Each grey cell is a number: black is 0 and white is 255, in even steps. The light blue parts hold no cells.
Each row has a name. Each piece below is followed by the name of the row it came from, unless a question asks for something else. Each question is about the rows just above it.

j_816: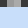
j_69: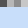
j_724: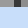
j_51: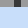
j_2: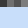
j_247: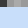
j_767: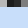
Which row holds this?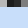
j_767
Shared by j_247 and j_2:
[57]
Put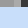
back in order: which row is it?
j_247
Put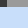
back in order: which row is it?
j_51

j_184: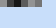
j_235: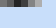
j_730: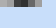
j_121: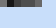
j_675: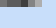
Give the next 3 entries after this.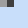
[49 104 159]
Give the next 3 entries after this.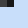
[92 147 117]
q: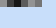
j_184
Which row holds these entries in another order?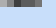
j_675

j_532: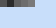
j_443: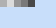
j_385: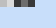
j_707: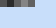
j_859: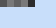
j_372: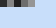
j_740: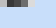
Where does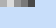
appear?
j_443
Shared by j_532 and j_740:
[109]
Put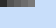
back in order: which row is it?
j_532
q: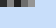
j_372
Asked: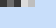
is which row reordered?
j_385

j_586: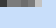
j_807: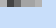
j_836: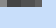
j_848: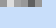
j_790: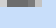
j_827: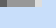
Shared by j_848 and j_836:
[96]
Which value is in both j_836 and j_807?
[68]
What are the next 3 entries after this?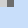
[109 109 123]
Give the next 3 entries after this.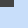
[81 81 96]
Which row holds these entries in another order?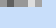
j_848
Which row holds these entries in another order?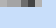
j_807
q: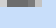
j_790

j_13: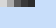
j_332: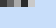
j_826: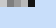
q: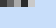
j_332
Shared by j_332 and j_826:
[201]
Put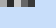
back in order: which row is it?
j_332
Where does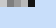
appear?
j_826

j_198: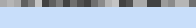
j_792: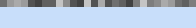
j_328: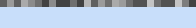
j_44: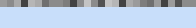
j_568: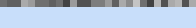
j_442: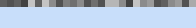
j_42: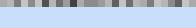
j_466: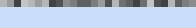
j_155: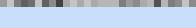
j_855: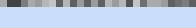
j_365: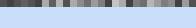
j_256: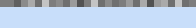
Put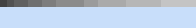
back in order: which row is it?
j_42
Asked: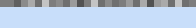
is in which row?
j_256
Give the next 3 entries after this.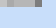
[155 139 170]
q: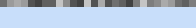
j_792

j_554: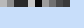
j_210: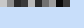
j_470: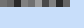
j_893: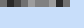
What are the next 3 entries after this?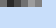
[129 157 42]
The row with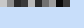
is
j_210
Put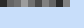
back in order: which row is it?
j_470
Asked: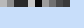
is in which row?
j_554
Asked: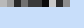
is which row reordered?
j_210
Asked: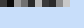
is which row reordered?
j_210
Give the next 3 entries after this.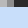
[200 10 157]

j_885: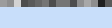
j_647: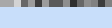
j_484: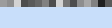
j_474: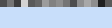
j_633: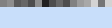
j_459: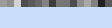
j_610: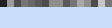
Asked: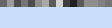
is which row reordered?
j_474
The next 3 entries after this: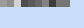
[77 142 168]
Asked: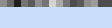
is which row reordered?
j_885
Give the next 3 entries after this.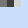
[90 103 156]
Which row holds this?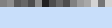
j_633
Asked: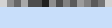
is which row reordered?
j_484

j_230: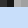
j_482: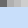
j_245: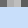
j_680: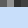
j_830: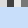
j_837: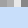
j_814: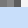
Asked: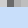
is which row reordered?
j_482
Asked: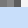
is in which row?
j_814

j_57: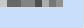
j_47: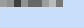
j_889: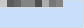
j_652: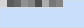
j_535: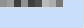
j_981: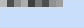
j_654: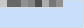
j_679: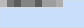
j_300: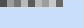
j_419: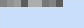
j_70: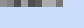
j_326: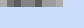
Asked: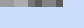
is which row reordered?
j_326
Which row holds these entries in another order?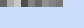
j_57
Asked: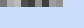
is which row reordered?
j_535

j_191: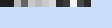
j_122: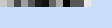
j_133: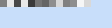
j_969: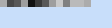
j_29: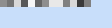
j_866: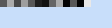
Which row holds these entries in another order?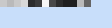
j_191
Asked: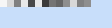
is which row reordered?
j_133
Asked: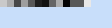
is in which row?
j_122
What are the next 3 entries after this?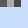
[158 88 31]
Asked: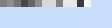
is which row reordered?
j_133

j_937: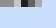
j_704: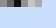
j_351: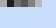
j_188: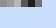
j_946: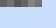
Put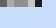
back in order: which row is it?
j_937
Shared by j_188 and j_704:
[143]
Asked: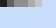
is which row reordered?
j_937
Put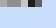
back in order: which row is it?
j_937
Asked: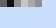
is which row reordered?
j_704
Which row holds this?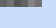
j_946

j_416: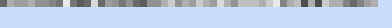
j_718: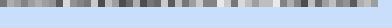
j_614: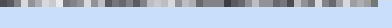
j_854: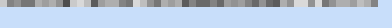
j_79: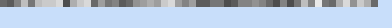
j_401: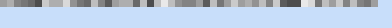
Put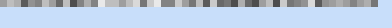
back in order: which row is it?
j_718
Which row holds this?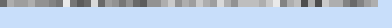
j_416
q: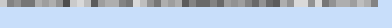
j_854

